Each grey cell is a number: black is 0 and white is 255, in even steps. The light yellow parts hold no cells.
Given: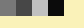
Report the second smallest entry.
71
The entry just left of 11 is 192
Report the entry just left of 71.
120

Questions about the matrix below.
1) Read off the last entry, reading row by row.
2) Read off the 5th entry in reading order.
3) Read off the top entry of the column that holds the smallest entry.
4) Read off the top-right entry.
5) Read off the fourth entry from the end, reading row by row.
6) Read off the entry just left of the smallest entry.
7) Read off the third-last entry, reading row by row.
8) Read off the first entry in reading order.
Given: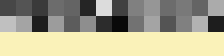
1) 29
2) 100
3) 65
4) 171
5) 84
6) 44
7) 128
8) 71

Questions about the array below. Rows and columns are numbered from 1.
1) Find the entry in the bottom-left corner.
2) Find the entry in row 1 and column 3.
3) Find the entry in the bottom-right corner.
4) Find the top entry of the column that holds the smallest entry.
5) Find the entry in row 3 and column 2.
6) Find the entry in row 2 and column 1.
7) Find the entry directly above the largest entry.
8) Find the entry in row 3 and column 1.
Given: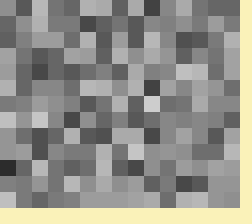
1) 191
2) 183
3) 143
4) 143
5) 128
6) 102
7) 66
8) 96

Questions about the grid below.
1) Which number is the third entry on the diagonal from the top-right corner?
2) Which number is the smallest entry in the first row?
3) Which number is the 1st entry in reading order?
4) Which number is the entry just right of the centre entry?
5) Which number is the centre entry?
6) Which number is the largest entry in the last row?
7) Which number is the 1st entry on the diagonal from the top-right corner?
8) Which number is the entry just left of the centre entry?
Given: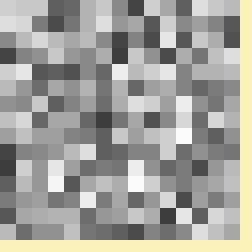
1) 200
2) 68
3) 207
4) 167
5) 117
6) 222
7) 186
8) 61

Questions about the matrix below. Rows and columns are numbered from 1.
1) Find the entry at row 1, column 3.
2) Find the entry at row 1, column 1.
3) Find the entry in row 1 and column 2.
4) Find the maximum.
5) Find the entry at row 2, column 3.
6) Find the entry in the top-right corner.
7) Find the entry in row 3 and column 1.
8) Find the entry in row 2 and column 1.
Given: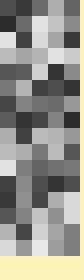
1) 107
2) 78
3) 57
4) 232
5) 225
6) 100
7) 225
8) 44
